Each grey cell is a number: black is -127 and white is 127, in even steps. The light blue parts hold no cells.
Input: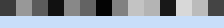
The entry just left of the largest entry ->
-103
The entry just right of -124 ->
1

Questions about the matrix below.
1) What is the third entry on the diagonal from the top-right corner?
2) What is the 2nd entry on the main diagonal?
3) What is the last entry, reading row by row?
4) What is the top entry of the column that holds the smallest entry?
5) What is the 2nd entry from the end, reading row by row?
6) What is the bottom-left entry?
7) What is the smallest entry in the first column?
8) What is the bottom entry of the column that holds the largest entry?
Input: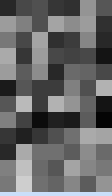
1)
-67
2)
0
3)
20
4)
-40
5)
-34
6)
-7
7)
-101
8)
78

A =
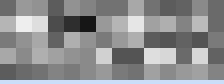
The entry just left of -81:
-51
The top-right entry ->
-21
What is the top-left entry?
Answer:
-21
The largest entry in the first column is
53
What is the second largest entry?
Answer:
102
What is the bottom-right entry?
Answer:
3
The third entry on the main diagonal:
40
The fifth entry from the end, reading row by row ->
33
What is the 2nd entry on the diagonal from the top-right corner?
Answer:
59
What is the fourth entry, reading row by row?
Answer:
-35
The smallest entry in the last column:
-29
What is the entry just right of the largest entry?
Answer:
94
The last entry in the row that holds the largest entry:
-21
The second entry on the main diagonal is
110
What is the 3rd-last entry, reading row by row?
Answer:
25
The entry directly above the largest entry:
25
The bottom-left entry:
-35
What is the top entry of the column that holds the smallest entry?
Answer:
3

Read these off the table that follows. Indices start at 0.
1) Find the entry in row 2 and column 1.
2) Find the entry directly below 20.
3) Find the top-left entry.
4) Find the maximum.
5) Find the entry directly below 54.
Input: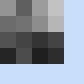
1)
-59
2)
-19
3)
20
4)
66
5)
-59

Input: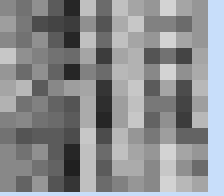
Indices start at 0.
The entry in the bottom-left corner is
8
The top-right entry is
22
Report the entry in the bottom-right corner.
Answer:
37
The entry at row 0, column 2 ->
16
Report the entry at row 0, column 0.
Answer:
8
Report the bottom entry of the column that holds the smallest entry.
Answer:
-74
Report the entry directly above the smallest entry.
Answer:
-89
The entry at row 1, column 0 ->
30
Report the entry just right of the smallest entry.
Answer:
64
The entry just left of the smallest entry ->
-28
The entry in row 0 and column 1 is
-13
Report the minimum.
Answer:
-95
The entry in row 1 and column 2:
-51
